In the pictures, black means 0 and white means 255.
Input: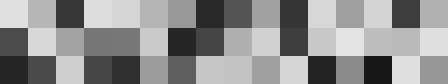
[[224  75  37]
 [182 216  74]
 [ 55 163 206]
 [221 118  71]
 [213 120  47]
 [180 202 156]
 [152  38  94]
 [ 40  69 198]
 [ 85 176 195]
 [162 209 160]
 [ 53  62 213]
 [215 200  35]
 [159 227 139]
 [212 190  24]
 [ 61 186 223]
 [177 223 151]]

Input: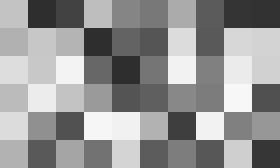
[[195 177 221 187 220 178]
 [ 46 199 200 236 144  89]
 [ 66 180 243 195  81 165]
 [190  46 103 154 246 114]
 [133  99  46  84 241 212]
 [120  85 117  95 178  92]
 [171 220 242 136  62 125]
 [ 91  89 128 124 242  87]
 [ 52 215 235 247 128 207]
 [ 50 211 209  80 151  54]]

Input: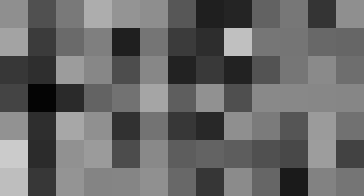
[[143 163  55  68 146 203 190]
 [ 80  59  46   4  46  43  55]
 [121 106 156  42 167 145 148]
 [173 127 135  99 144 155 132]
 [148  31  77 114  49  76 133]
 [142 117 135 165 115 137 144]
 [ 87  59  34  94  55  93 104]
 [ 31  45  57 145  40  99  54]
 [ 36 192  34  79 143  93 139]
 [ 98 118  83 137 123  80 102]
 [119 117 118 136  85  72  26]
 [ 52 104 138 135 155 157 130]
 [143 102 110 134 113  66 117]]

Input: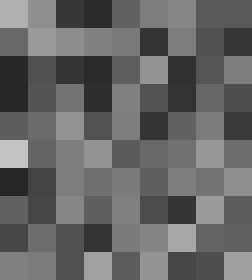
[[176 104  39  38  93 194  38  97  71 127]
 [143 153  80  84 106 100  68  70 109 124]
 [ 55 140  53 115 146 125 125 135  81  80]
 [ 43 129  42  46  82 146 112  95  51 160]
 [ 97 120  96 129 125  91 122 127 122  93]
 [125  52 148  82  53 104  95  75 133 148]
 [135 125  49  51  98 113 126  53 168  71]
 [ 90  81  86 103 124 152 116 154  99  79]
 [ 89  55 126  79  56 110 143  92  98 159]]

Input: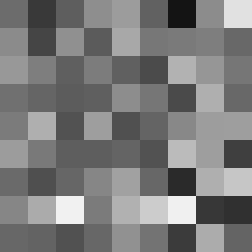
[[108 139 152 112 123 156 106 134 103]
 [ 57  69 126 101 175 121  79 171  99]
 [ 94 144  95  92  82  94 102 241  81]
 [142  91 124  95 158  94 134 123 103]
 [156 168  96 141  80 100 161 177 145]
 [ 97 119  75 118 100  82 103 204 115]
 [ 20 122 178  74 136 187  42 240  59]
 [140 126 150 175 157 158 175  55 172]
 [225 104 118 104 158  63 198  48 100]]

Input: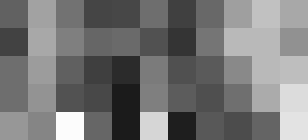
[[ 97  66 110 110 151]
 [162 168 156 147 133]
 [114 127  96  82 252]
 [ 69 102  63  72 102]
 [ 71 106  43  27  27]
 [110  81 123 127 214]
 [ 64  52  80  92  30]
 [104 117  90  79  88]
 [159 185 137 111  76]
 [193 185 185 171 100]
 [168 145 190 220 227]]
